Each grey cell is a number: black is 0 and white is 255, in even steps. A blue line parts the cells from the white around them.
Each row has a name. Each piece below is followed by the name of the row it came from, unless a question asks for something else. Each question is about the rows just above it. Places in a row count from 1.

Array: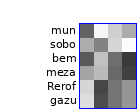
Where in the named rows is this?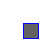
mun, 1
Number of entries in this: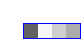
4
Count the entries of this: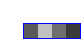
4

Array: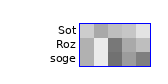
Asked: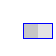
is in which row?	Sot
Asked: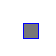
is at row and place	Roz, 3
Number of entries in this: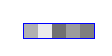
5
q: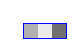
soge
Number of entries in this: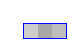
3

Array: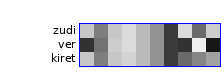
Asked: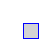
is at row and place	kiret, 4
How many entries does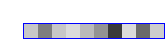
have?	10
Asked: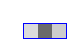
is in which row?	zudi
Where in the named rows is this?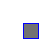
ver, 2
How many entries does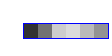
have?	6
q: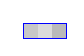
zudi

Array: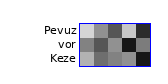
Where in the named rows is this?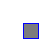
vor, 5
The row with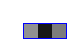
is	vor
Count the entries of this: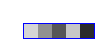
5
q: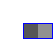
vor
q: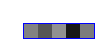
vor

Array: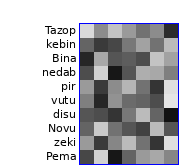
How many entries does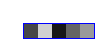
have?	5
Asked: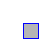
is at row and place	pir, 4
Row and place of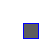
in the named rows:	Bina, 4
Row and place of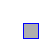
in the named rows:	nedab, 5
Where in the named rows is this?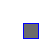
vutu, 4
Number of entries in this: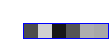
6
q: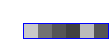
Novu

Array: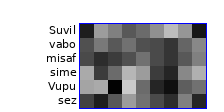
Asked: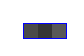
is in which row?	misaf
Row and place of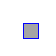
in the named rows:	Vupu, 1
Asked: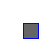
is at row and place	vabo, 8
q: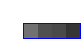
vabo
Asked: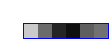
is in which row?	Vupu
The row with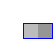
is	Suvil
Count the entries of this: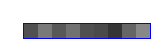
9

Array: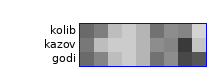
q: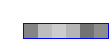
godi
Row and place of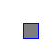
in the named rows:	kolib, 2
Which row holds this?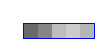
godi
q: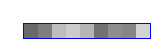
kolib
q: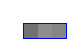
kolib

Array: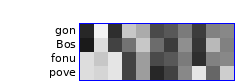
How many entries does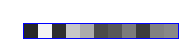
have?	11
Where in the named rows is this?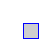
pove, 11
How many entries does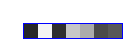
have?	7
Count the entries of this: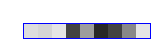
9

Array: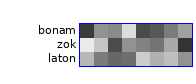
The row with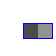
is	zok
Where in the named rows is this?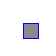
bonam, 3

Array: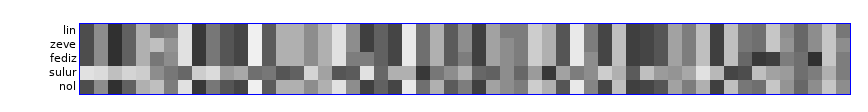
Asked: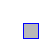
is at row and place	sulur, 46
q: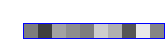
nol
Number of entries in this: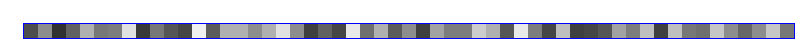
55
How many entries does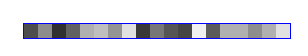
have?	19
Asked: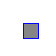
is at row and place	nol, 37
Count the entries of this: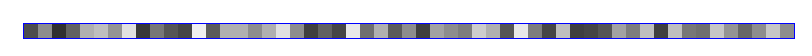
55

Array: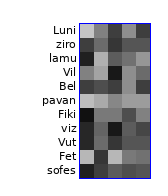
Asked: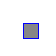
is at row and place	pavan, 3
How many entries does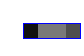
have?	4
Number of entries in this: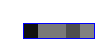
5
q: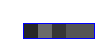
Vut
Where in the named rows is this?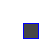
viz, 5

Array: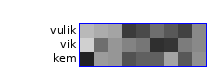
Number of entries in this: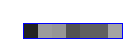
7
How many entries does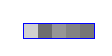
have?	5
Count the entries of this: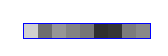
9

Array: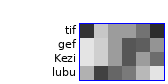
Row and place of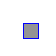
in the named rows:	gef, 6
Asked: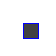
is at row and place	lubu, 2

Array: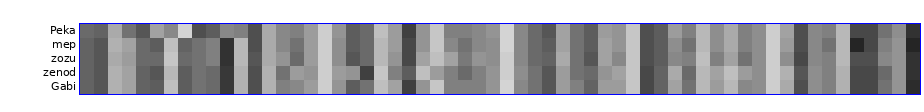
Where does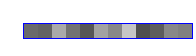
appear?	zozu
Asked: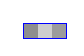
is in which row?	mep
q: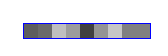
Peka
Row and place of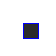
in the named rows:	Gabi, 60
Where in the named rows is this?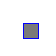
zozu, 28
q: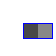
zozu

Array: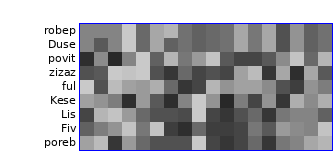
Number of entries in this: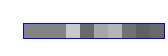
10
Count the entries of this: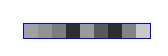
9
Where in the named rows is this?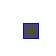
Lis, 8
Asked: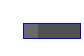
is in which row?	poreb
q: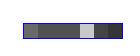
poreb
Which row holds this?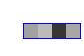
zizaz
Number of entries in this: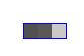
3

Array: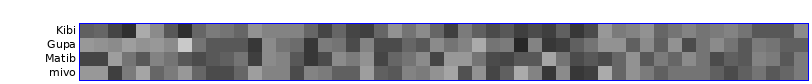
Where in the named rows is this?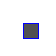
mivo, 28
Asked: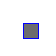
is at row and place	Gupa, 16
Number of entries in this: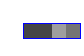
4
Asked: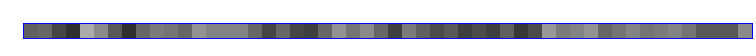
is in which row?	Kibi

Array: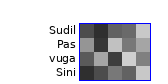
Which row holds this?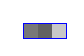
Sini
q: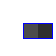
Sudil
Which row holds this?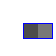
Sini
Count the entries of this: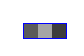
3
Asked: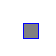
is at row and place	vuga, 5

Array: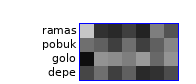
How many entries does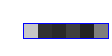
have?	6
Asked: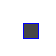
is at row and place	depe, 1
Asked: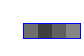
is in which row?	pobuk
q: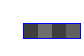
pobuk

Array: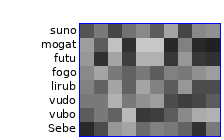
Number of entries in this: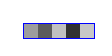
5
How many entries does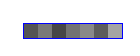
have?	7
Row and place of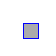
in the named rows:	vubo, 9
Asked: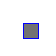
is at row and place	suno, 4
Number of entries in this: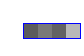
4
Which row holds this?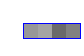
Sebe
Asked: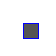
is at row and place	suno, 1

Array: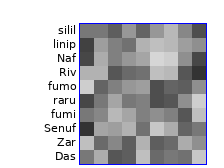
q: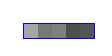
raru
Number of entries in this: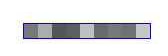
9
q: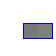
raru
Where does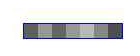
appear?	silil

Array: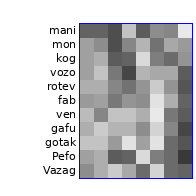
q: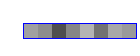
mon
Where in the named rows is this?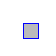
ven, 1

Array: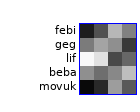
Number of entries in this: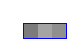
3
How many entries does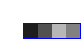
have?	4
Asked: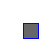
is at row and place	lif, 4
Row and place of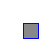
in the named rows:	beba, 3
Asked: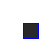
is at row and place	movuk, 2
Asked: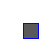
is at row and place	movuk, 4

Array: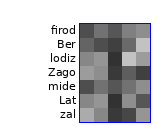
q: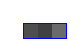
Ber
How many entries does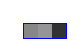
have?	3
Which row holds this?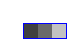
Ber
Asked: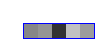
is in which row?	lodiz
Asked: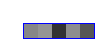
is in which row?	Lat

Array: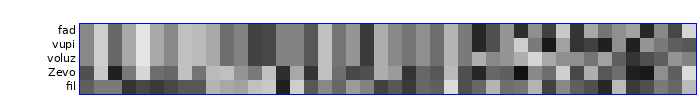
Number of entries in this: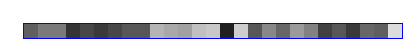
27
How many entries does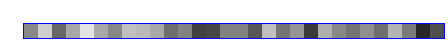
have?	30
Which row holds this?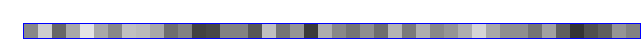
voluz

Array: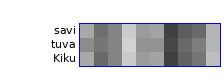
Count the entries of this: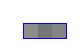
3
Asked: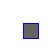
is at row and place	Kiku, 8
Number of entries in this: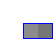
2

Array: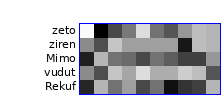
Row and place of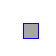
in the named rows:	vudut, 4
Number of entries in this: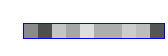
10
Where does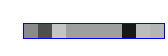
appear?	ziren
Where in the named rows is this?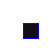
Rekuf, 7
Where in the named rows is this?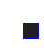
Mimo, 1

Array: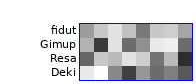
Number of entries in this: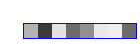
8
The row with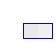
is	Gimup
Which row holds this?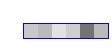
Resa
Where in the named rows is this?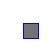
Resa, 6
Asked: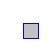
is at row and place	fidut, 4

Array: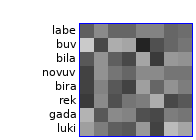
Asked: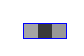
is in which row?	bila
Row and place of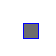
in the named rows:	labe, 8
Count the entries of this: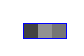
3

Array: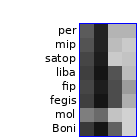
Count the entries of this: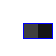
2
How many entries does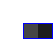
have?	2

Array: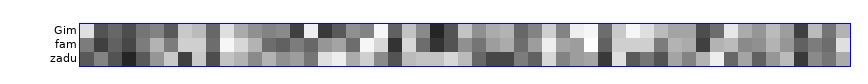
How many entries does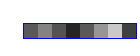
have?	8
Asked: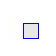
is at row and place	Gim, 47

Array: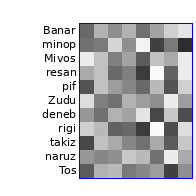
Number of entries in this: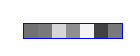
7
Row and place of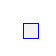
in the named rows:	minop, 5
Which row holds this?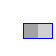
Banar

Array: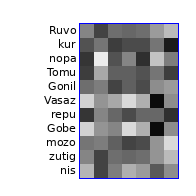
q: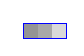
Vasaz
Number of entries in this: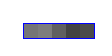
5
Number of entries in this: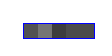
5
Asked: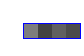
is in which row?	Gonil
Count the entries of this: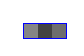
3

